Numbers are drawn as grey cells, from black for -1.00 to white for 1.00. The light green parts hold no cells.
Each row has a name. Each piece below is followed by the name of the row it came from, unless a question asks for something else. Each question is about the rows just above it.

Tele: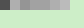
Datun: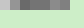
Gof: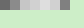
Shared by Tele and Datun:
[0.17]
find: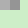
Tele

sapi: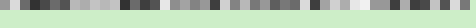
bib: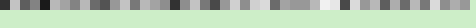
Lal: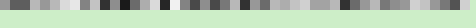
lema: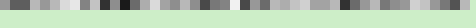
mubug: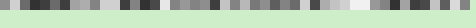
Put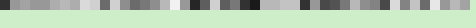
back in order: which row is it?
Lal
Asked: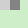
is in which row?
sapi
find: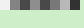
Lal
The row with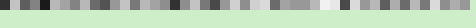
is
bib
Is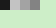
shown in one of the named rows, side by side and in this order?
no

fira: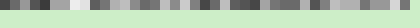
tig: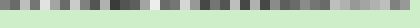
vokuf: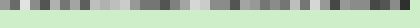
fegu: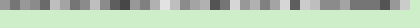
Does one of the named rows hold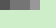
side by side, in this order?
no
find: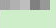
tig
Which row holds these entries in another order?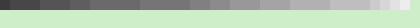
fira
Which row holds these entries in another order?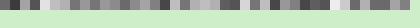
tig
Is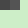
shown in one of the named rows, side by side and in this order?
yes

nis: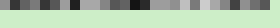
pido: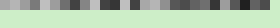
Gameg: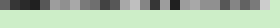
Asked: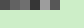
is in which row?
pido
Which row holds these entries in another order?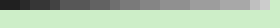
Gameg
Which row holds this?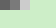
Gameg

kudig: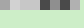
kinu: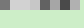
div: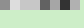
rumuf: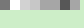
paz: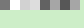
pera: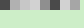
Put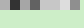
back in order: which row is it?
div
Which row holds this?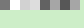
paz
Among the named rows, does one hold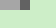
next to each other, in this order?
no
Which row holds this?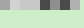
kudig
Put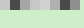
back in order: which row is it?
kudig

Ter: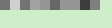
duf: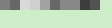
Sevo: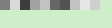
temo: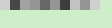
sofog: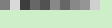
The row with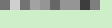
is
Ter
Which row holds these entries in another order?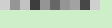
temo
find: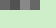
sofog
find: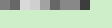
duf
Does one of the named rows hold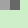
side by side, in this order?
yes
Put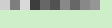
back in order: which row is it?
sofog

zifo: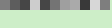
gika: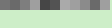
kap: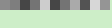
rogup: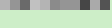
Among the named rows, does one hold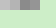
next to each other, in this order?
yes
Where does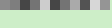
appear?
kap
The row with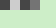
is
zifo

